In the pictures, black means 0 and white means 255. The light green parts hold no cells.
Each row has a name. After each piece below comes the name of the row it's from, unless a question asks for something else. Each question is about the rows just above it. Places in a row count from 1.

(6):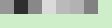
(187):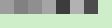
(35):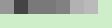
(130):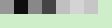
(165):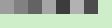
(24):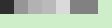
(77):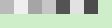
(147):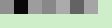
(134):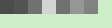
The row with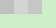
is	(130)
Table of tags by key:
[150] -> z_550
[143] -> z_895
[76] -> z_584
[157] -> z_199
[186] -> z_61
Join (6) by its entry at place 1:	z_550
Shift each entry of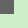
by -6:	[93]
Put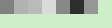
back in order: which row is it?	(6)
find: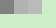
(35)
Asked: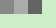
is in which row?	(147)

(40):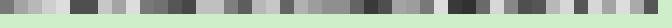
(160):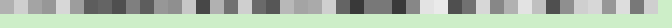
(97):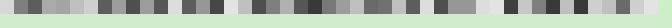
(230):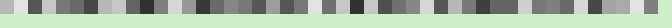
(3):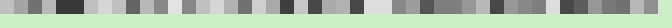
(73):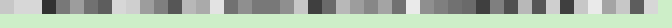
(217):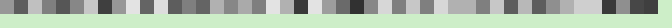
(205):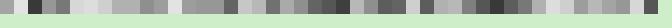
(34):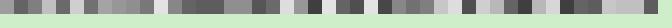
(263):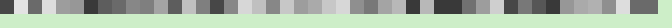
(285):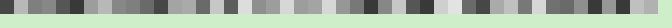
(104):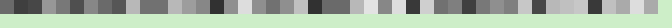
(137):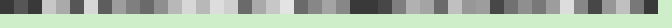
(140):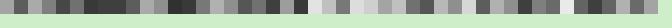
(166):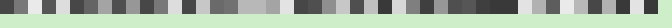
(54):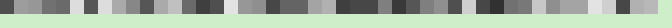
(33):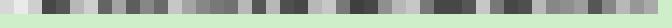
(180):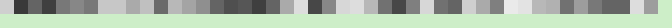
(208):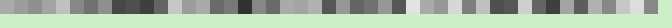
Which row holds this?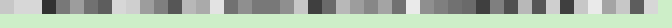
(73)
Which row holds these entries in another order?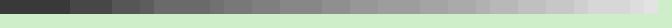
(285)
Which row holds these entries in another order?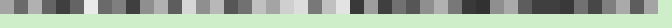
(140)
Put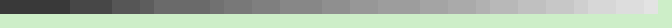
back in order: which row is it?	(137)
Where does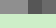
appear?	(34)

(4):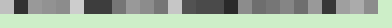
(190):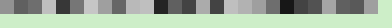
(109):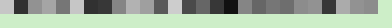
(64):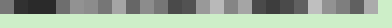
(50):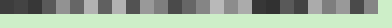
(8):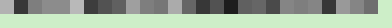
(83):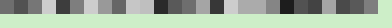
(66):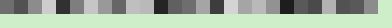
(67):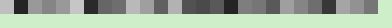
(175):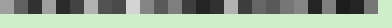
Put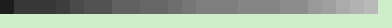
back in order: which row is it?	(8)
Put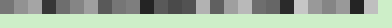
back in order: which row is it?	(67)

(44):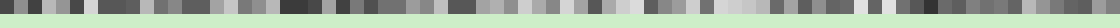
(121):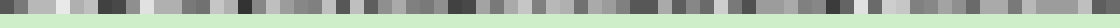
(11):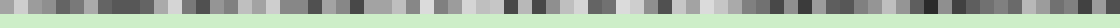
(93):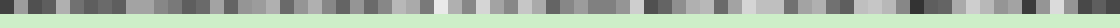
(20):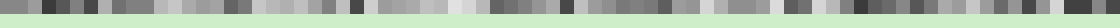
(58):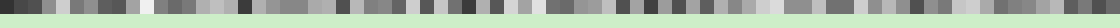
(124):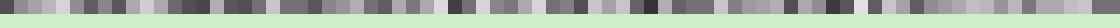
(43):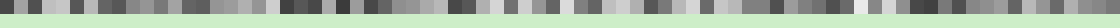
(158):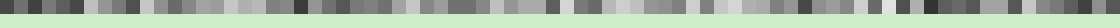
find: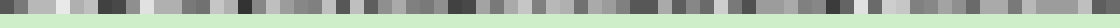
(121)
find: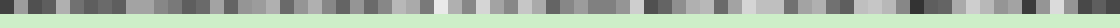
(93)
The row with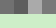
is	(124)

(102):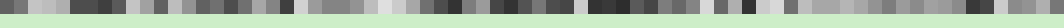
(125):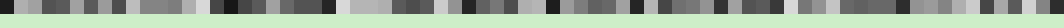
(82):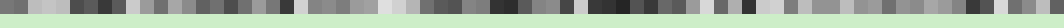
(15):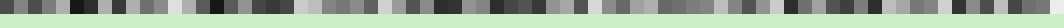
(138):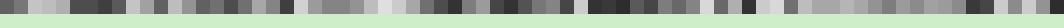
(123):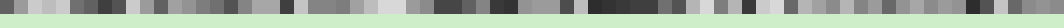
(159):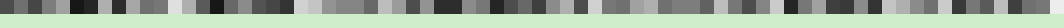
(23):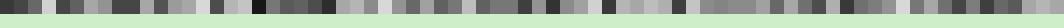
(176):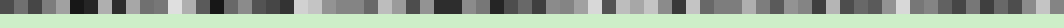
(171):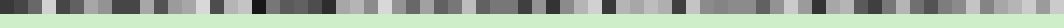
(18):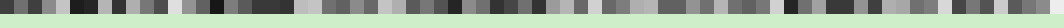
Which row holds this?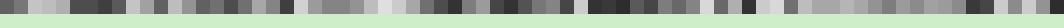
(138)
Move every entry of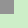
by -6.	[141]
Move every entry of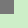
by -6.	[113]
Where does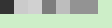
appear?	(82)
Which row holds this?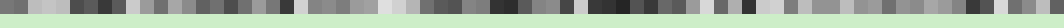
(82)

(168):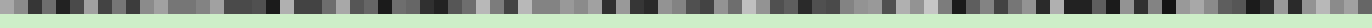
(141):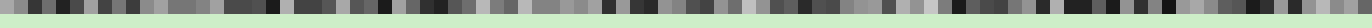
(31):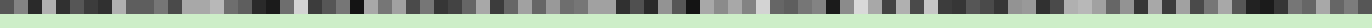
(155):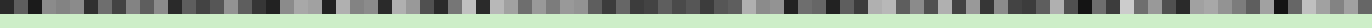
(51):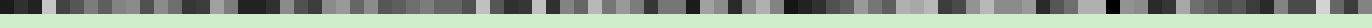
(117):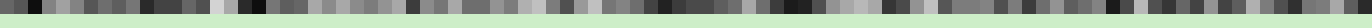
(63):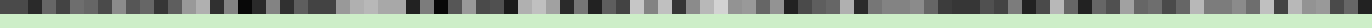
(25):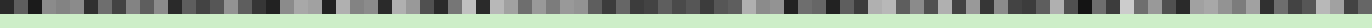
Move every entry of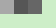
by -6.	[162  80  96]
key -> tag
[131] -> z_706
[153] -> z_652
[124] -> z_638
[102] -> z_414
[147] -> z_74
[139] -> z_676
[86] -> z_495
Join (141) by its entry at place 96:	z_676

